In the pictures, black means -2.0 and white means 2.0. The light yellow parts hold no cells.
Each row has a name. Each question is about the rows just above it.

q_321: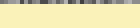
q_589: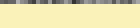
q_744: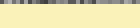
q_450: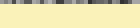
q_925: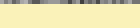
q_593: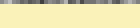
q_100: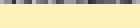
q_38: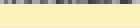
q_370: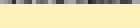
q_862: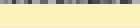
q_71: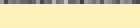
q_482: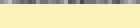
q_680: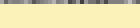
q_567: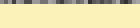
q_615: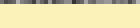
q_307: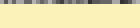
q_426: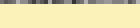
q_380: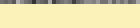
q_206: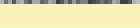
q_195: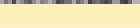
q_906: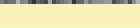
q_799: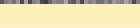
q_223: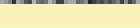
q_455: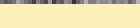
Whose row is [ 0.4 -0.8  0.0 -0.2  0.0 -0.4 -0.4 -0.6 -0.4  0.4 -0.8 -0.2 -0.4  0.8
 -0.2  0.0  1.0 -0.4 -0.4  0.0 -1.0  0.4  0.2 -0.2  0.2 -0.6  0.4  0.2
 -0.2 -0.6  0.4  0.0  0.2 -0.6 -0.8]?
q_71
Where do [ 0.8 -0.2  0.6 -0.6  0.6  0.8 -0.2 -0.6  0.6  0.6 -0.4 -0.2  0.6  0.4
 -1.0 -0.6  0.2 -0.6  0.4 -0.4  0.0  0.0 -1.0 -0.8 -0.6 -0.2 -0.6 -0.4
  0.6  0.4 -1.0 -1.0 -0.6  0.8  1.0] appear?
q_206
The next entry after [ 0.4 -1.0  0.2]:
[0.6]
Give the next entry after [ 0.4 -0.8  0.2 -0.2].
[-0.8]
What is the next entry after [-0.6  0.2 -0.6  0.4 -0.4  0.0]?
[0.0]
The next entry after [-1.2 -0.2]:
[-0.4]
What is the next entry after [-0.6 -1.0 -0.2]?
[0.0]

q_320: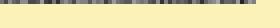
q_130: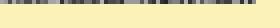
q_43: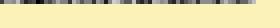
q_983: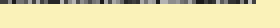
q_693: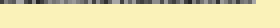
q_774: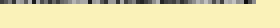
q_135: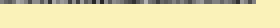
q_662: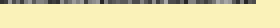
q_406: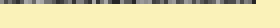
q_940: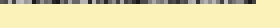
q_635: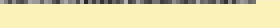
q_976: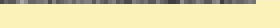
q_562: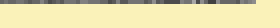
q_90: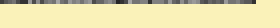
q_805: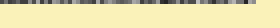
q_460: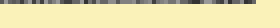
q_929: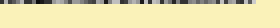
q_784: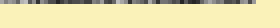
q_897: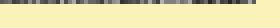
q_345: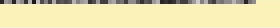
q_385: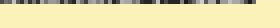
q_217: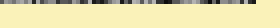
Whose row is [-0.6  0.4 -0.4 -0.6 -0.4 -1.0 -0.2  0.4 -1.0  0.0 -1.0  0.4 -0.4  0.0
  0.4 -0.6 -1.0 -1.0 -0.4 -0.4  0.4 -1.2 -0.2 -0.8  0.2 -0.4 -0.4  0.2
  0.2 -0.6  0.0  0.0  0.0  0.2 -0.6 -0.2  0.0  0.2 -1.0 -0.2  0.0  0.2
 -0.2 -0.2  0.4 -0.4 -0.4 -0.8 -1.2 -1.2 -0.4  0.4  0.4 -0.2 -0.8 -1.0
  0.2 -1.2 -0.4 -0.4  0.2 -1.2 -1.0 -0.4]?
q_460
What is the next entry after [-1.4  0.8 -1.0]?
[0.2]
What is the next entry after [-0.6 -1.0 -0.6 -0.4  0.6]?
[-0.2]
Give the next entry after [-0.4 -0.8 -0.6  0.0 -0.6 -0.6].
[-0.2]

